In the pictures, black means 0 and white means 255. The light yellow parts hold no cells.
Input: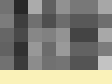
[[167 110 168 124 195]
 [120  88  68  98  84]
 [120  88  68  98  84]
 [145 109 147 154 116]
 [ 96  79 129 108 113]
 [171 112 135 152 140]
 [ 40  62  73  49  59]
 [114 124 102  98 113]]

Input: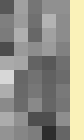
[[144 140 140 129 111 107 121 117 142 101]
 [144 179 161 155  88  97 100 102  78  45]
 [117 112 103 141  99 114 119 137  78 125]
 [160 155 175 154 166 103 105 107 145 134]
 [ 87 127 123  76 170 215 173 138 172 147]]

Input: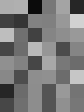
[[ 38 210 153 133 108 198 116 119]
 [164 152 142  75 120 108 153 144]
 [120 128 133 150 168 144  84  84]
 [ 11 130  65 185  70 142 141 141]
 [176  53 112 109 130  77 107 111]
 [174  64 190  70 144 136  38  71]]

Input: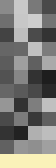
[[ 74 116  51 124 170  30  41 192  96 189 160]
 [121 206  75 193  96  50  73 126  56 176 143]
 [201 199 190 104 159 134  90  50 123  34 149]
 [138 111  67 102  92  82 102 150  74  51  97]]

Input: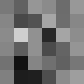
[[152 135 141 149 119 158]
 [108 109 165 100  97 139]
 [139 166  40  75 112  78]
 [150  82 145 145 133  31]
 [ 97  73 207  94  17  29]
 [121 134 139 134 114 128]]

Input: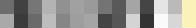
[[186 215]
 [229 250]
 [ 69  51]
 [165 212]
 [ 89  86]
 [116  68]
 [154 165]
 [161 158]
 [145 134]
 [179 189]
 [118 106]
 [ 65  59]
 [109 169]]

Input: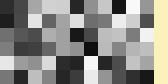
[[150  79 242 190 164  24]
 [249 206 124 181 195  47]
 [ 21 236 194 133  77  79]
 [199 120 189 186  37 148]
 [144 110  73  14 245 234]
 [ 38 223  24 144  35  60]
 [207 163 160 161  44  38]
 [209 100 174 101 218 131]
 [166 228  76  64 144 190]
 [ 71  73  87  59 156  38]
 [ 46  30 112 126 231 119]]

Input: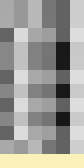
[[205 205 221 200 201 221 201 221 201 221 206]
 [ 98  98  97  24  25  97  24  96  23  97  98]
 [118 119 158 117 116 158 116 158 116 159 118]
 [184 184 167 129 130 168 129 168 130 168 184]
 [152 152 218 193 193 219 193 219 192 219 153]
 [169 170 100 135 135  99 134 100 134 100 169]]
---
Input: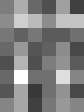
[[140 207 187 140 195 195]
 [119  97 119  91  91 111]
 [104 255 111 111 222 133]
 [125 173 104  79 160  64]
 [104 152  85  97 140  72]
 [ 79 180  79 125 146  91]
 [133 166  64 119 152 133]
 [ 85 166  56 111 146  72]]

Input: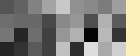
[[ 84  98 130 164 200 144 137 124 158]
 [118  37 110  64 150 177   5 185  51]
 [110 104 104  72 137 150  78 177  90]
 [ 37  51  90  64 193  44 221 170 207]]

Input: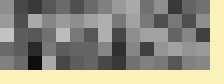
[[154  79 169 134 154 142 161 175 120 161 120  79 120  79 142]
 [194  93  86 113 188 120  86 175  71 142 161 161 100 134  64]
 [142  71  56  86 106  79 106 128 154 169 113 142  56 100 113]
 [106  93  41 120  93 100 100 134  48 134  64 148 161 148 154]
 [128 106  13 169  71  93 100  71  56 113 128 120  86 128 134]]

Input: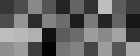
[[190 184 176  17  92 108 157 137 164  49]
 [ 55  77 137  85  36 100  49 190  92  61]
 [143 157  61   2 116 130  69 157  85 170]
 [ 77 149  43 130 108  29 123  36 100  23]]

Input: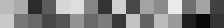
[[201 118 105  72  85 147 105 125  57 195  98 187 155  30   9  51]
 [187 171  43  92 215 221 133  51 208  72 163 139 235 111 163  65]]

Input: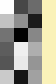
[[ 93 239 174]
 [202  21 161]
 [ 85 233 149]
 [115   1 135]
 [254  71 107]
 [194 143  27]]

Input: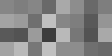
[[ 89  83 155  60 185 119  83 169]
 [134 126 134 105 169 141 105 126]
 [163 185 119 192 141 141 111 105]
 [163 155 111 192 134 126  89 149]]

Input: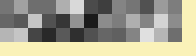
[[102  89 197  81  54 147  26 140 125 175 132 211 140]
 [117 161 110 110 175 217  75  62 132 117  81 155 125]
 [181 197  69  41  89  47  81 102  96 132 224 181 110]]

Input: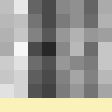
[[178 198 130  88 151 178 151 159]
 [184 191 116  74 123 144 108 178]
 [204 225 108  82 151 136 123 198]
 [191 232 100  74 136 144 100 171]
 [198 211  94  74 130 165 130 184]
 [225 211  82  66 123 151 116 165]
 [171 246  74  39 136 184 108 198]]
